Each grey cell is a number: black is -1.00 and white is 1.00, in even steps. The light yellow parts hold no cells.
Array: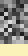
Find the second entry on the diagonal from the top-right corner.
-0.76
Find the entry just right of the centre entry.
-0.76
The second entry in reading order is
0.20
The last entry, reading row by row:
0.20
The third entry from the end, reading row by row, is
0.46
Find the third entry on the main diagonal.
-0.02
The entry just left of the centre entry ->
0.72
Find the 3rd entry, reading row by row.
0.20
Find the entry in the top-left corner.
-0.02
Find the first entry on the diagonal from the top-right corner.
-0.39
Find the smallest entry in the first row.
-0.63
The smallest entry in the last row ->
-0.39
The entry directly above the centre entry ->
0.33
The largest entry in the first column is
0.59
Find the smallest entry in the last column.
-0.63
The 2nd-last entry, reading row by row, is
0.46
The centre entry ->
0.46
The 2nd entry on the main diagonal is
-0.15
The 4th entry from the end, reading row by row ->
0.33
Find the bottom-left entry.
0.20
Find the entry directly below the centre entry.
-0.02

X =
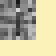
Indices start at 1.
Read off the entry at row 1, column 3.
-0.24
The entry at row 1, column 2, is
0.00
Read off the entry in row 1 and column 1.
0.10
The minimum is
-0.81
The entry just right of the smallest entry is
0.00
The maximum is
0.68
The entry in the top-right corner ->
-0.12
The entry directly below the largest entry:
-0.35
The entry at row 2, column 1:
-0.35
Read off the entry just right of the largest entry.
0.10
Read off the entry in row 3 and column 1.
-0.12
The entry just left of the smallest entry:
0.00
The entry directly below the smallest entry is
-0.57
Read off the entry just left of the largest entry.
0.10
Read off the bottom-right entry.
0.44
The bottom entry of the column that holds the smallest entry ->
0.44
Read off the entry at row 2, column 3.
-0.24
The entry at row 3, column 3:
0.22
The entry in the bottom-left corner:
-0.12

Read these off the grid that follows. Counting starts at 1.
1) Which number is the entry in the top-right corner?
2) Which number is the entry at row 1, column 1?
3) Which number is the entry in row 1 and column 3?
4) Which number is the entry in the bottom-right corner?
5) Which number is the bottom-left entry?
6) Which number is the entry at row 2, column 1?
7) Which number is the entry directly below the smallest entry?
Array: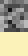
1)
0.14
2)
-0.21
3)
0.02
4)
-0.31
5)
0.36
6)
0.26
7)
0.02

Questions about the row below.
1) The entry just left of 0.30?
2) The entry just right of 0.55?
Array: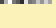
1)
0.65
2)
0.17

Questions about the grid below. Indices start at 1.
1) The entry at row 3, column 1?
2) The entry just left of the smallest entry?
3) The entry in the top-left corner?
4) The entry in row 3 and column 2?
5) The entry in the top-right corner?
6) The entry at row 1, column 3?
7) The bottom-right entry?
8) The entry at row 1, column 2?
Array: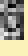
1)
0.37
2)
0.15
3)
-0.07
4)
-0.07
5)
-0.65
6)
-0.41
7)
-0.76
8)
0.26

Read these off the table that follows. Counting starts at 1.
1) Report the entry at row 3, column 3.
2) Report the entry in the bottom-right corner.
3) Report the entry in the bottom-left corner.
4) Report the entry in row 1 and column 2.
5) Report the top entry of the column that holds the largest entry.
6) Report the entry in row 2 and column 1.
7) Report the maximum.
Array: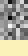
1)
-0.09
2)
0.01
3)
0.57
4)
0.33
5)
-0.84
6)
0.46
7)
0.93

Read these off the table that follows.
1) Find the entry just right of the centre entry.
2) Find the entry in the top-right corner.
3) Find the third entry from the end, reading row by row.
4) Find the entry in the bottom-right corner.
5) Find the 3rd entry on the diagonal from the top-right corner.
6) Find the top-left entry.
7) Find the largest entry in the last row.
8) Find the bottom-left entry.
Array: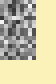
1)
-0.25
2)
0.69
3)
-0.15
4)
-0.37
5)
0.34
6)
0.45
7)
0.81
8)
-0.02

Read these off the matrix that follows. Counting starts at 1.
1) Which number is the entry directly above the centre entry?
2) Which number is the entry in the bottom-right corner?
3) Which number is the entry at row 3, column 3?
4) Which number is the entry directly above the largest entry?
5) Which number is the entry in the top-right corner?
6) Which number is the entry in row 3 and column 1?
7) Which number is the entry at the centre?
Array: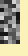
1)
-0.48
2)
-0.71
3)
-0.14
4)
-0.84
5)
0.22
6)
-0.84
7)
0.22

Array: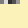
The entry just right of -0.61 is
-0.36
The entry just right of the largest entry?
-0.61

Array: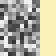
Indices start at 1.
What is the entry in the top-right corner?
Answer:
-0.09
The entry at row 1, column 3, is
0.76
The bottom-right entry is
0.53
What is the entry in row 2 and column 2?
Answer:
-0.33
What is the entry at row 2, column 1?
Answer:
-0.57
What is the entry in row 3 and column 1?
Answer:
0.28
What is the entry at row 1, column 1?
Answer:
0.53
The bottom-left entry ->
0.76
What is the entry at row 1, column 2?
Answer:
0.41
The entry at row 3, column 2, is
-0.20

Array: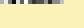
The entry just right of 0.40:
0.87
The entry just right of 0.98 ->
-0.15
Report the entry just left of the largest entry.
-0.26

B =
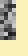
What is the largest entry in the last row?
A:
-0.09
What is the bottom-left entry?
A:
-0.22
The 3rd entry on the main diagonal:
-0.44
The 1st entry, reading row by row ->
0.26
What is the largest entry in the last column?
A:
0.68
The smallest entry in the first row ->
-0.22
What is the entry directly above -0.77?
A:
-0.44
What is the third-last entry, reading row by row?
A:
-0.67
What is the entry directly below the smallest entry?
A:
-0.34
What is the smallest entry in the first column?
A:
-0.55
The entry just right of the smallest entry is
-0.67
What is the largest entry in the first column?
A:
0.48
